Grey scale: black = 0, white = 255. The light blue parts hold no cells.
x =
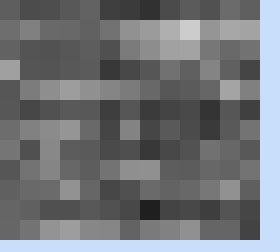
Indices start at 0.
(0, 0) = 94
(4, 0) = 86
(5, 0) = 87
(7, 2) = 136
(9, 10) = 119
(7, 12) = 88
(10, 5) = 81
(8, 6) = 143
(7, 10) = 113
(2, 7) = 141
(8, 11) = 99
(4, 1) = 124
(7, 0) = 117
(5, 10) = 52
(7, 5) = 74
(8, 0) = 86
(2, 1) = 84
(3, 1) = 85
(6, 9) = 75
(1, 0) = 110
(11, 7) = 122
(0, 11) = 107
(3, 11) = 96
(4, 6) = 123
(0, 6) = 59
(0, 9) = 91
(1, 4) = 97
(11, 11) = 101
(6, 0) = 109
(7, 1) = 80
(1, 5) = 114
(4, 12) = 128
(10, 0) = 101
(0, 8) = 75
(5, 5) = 62
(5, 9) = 73

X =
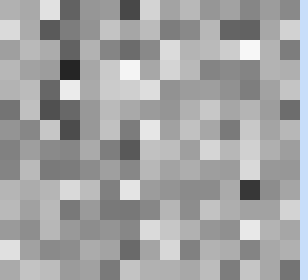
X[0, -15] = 177
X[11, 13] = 179
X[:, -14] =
[169, 171, 185, 162, 187, 192, 135, 158, 186, 172, 161, 142, 161, 195]
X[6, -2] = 164
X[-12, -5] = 186
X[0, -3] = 134
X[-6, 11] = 156
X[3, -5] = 132
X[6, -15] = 148
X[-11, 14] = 175
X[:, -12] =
[98, 125, 98, 37, 235, 104, 76, 134, 124, 217, 121, 153, 141, 155]
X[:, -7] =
[163, 125, 219, 212, 146, 149, 161, 189, 163, 148, 181, 198, 215, 176]
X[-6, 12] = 217
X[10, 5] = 121
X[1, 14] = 210
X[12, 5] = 163
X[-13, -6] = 137
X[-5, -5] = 140
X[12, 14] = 176
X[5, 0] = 116
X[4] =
[179, 187, 103, 235, 170, 203, 207, 221, 146, 156, 158, 145, 126, 162, 196]
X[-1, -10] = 122
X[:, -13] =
[225, 90, 172, 157, 103, 80, 198, 138, 122, 181, 185, 183, 138, 188]
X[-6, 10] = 158
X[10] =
[185, 161, 185, 121, 154, 121, 120, 135, 181, 141, 194, 174, 162, 162, 211]
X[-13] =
[218, 171, 90, 125, 147, 195, 166, 187, 125, 137, 183, 100, 98, 167, 210]
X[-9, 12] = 180
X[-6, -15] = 132
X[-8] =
[148, 135, 198, 76, 152, 193, 124, 230, 161, 193, 167, 122, 200, 164, 183]
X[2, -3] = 247
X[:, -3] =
[134, 98, 247, 132, 126, 180, 200, 208, 217, 55, 162, 232, 132, 197]
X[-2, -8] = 164
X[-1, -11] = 161

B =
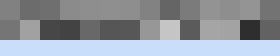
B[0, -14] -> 129
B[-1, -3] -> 163
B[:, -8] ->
[142, 87]
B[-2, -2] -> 148
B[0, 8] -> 101
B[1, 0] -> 117
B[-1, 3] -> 67
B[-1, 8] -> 197
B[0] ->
[129, 108, 111, 139, 142, 143, 142, 130, 101, 123, 147, 142, 148, 115]

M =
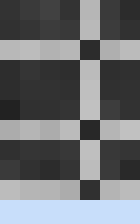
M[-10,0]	51
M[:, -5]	[65, 60, 178, 48, 50, 49, 172, 52, 44, 180]
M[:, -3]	[182, 185, 44, 187, 191, 193, 40, 191, 188, 48]
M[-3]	[48, 53, 52, 56, 191, 56, 53]
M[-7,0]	45
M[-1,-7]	188
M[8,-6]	49
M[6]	[172, 181, 172, 187, 40, 181, 193]
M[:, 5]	[58, 60, 175, 47, 48, 61, 181, 56, 58, 180]
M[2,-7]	184
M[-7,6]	48
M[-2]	[58, 49, 44, 52, 188, 58, 41]
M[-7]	[45, 53, 48, 46, 187, 47, 48]
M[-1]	[188, 181, 180, 172, 48, 180, 187]

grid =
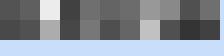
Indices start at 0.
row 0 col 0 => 83
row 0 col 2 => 236
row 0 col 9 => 80
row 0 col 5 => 100
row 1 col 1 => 81
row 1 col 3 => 71
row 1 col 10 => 65

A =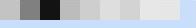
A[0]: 195
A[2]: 19
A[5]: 222

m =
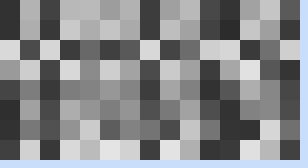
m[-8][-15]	50
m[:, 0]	[50, 50, 217, 154, 69, 47, 50, 64]
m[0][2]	66
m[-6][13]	112
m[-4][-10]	151
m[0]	[50, 179, 66, 184, 186, 157, 178, 61, 160, 185, 72, 52, 162, 197, 90]
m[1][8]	190
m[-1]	[64, 209, 56, 217, 187, 228, 210, 62, 227, 176, 54, 58, 224, 184, 65]
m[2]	[217, 75, 214, 60, 104, 64, 89, 216, 68, 108, 207, 214, 58, 112, 207]
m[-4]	[69, 125, 57, 125, 131, 151, 132, 61, 165, 129, 50, 86, 174, 135, 71]
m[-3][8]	121
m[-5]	[154, 205, 68, 216, 139, 206, 163, 75, 202, 161, 60, 167, 225, 87, 53]
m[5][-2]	136
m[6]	[50, 120, 81, 147, 203, 93, 130, 116, 75, 197, 117, 52, 51, 214, 112]
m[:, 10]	[72, 66, 207, 60, 50, 78, 117, 54]
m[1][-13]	56
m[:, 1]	[179, 174, 75, 205, 125, 161, 120, 209]
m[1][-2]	159
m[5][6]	148
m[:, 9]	[185, 162, 108, 161, 129, 162, 197, 176]
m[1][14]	58

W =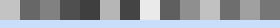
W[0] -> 195
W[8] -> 95
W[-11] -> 79
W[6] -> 68
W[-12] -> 129

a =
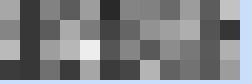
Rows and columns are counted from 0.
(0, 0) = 167
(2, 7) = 89
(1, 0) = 133
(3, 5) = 59
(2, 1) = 55
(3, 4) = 166
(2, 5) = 85
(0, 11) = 194
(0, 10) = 92
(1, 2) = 92
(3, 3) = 59
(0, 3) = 92
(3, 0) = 60
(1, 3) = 170
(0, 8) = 106
